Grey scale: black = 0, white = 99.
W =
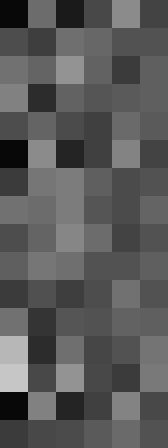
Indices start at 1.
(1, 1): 3
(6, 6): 26
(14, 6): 47
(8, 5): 29
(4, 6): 37
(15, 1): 3
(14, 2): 28
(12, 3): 33
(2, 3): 43
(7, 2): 46
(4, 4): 33
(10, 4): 32
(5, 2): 39
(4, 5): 35
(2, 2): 24
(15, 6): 28
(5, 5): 41
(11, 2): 31
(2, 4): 40
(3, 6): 37
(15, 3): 14
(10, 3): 43
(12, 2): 20
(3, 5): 23
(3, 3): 57
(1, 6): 26
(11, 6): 32

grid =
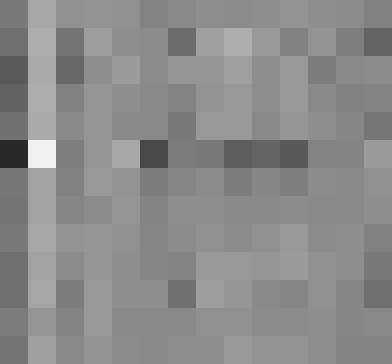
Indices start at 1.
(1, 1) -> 47
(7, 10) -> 52
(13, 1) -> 45
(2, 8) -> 62
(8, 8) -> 55
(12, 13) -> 52
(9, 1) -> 47
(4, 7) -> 51
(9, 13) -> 55
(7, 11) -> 49
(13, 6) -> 53
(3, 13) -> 53
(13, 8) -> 55
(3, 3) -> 40
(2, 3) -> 45
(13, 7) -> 55
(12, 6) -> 53
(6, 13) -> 51
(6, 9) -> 36
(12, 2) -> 58
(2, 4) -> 61
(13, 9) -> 59
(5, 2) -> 66
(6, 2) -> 93
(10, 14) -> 47
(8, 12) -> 53
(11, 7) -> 44
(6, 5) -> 65
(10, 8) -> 59
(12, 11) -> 54
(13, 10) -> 57
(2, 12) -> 57
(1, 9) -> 54
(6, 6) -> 28
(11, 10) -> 53
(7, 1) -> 46
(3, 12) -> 48
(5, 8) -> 59
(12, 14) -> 53

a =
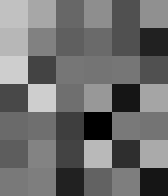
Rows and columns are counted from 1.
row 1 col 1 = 75
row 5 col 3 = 24
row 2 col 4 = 41
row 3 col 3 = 46
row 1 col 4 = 55
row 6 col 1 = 36
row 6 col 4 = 72
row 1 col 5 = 31
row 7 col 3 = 13
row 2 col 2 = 50
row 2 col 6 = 13
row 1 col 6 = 56
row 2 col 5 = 31
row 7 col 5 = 49

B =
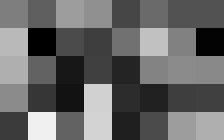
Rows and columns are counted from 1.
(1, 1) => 49
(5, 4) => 82
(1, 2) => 37
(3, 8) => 53
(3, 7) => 54
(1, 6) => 41
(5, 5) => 12
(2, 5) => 44
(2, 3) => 29
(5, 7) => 61
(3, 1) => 68
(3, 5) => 14

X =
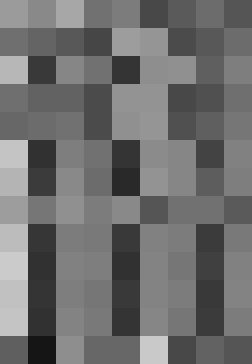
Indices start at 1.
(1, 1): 60
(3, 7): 56
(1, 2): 53
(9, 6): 50
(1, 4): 44
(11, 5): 22
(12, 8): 23
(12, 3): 51
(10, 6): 51
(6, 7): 52
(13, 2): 8
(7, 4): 42
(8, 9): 35
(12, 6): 52
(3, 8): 37
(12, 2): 19
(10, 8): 25
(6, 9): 50
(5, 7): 31
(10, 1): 79
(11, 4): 46
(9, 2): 21
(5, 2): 42
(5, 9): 46
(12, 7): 46
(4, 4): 29
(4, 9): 43
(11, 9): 51
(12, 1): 76
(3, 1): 71
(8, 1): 61
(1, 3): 65
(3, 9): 49
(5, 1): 40
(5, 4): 29
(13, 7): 28
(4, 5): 57

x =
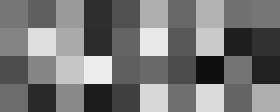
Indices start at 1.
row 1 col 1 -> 46
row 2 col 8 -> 78
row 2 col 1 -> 51
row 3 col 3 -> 77
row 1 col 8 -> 69
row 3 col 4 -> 92
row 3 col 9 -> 45
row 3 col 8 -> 6
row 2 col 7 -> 34
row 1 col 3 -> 60
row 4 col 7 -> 43
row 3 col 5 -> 37
